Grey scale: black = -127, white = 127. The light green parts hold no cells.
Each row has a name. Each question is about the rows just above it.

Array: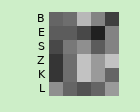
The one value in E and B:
[3]
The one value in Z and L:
[26]
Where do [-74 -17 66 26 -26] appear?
K
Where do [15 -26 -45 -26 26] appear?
L

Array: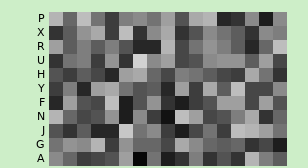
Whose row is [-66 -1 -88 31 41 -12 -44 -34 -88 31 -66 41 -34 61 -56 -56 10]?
Y
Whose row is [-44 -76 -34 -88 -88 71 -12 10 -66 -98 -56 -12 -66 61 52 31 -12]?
J
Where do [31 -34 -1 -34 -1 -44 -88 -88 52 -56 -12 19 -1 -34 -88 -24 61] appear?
R
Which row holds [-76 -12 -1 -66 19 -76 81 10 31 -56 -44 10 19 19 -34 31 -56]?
U

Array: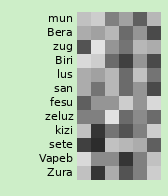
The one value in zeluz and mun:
[0]
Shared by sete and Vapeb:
[65]

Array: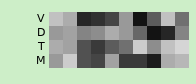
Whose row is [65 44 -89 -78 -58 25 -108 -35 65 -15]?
V
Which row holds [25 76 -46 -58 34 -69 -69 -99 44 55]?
M
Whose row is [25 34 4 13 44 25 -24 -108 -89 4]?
D

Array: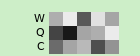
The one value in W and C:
[37]
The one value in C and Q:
[37]
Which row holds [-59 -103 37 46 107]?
Q
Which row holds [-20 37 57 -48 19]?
C
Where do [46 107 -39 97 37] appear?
W

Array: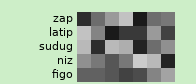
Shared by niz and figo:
[-41]
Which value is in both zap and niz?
[-7]
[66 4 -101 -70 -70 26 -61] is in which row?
latip
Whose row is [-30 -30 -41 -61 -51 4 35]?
figo
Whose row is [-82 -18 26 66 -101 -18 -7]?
zap

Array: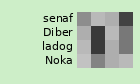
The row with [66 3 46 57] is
Noka
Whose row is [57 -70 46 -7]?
ladog
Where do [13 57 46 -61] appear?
senaf
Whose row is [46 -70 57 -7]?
Diber

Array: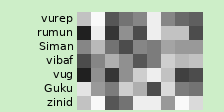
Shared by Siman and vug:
[-51]
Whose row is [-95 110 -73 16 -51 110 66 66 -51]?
rumun
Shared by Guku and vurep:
[-12]
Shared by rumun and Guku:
[-51]
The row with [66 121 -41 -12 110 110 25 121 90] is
zinid
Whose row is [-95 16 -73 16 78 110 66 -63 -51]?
vug

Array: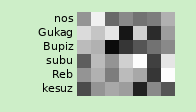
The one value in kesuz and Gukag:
[29]
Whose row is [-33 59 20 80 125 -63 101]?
subu
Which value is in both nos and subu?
[20]
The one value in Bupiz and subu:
[59]
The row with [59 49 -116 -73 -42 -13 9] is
Bupiz
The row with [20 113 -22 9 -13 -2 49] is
nos

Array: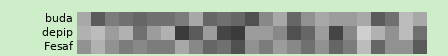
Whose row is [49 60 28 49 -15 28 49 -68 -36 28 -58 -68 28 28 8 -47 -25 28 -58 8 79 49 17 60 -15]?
depip
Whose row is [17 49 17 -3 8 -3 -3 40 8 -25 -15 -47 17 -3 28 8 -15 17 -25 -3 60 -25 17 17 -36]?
Fesaf

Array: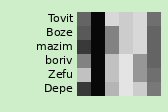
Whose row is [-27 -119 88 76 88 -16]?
Tovit
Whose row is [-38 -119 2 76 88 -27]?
Boze
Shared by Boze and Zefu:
[-119]

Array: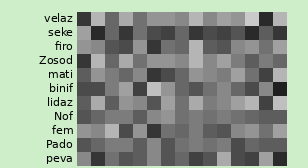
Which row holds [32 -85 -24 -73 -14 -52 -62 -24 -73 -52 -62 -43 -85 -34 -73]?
seke
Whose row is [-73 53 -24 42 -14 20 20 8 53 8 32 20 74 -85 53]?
velaz
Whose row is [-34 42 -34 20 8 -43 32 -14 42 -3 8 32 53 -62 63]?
lidaz

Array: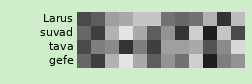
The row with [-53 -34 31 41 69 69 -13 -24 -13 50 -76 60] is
Larus

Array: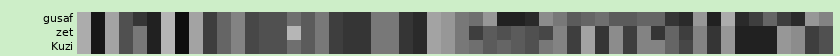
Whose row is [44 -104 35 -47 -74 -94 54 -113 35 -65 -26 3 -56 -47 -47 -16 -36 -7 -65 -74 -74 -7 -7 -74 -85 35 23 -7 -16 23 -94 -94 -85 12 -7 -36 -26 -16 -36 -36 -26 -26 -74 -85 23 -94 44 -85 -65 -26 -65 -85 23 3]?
gusaf
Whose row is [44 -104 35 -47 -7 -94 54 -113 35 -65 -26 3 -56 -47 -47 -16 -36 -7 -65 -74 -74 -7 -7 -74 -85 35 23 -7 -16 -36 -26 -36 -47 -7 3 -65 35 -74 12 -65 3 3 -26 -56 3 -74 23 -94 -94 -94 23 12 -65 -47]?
Kuzi
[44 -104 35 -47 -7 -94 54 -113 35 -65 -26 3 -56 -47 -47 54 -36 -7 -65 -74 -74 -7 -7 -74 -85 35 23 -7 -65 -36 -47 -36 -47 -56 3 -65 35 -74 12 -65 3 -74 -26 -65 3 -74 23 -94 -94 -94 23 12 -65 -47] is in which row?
zet

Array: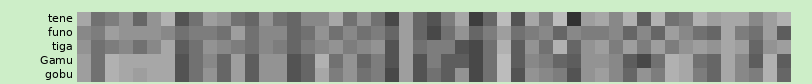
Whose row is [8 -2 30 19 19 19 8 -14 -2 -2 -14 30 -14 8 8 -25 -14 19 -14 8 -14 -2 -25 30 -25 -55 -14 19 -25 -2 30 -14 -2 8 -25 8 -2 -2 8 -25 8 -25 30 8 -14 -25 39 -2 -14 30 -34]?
funo
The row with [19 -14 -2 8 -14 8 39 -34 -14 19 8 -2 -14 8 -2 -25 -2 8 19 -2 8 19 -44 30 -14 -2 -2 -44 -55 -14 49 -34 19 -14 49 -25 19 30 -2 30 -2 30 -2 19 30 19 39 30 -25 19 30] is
tiga
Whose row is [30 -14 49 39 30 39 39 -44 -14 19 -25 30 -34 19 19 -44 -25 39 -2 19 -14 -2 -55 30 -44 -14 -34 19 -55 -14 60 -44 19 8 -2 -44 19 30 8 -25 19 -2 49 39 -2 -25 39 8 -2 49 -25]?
gobu
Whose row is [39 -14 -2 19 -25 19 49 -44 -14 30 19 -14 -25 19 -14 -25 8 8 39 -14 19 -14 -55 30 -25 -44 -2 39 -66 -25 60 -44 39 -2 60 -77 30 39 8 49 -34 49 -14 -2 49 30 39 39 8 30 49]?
tene

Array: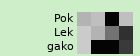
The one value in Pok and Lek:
[51]
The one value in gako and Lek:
[75]
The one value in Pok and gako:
[-123]
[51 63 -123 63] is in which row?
Pok

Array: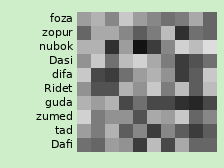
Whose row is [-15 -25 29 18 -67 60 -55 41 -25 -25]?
Dafi
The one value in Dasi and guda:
[-15]
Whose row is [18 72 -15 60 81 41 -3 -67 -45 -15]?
Dasi
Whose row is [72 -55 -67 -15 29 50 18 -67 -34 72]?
difa
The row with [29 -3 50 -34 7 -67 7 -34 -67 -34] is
tad
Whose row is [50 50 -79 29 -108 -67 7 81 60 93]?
nubok

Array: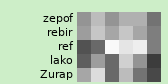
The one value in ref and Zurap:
[-22]
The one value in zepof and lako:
[20]

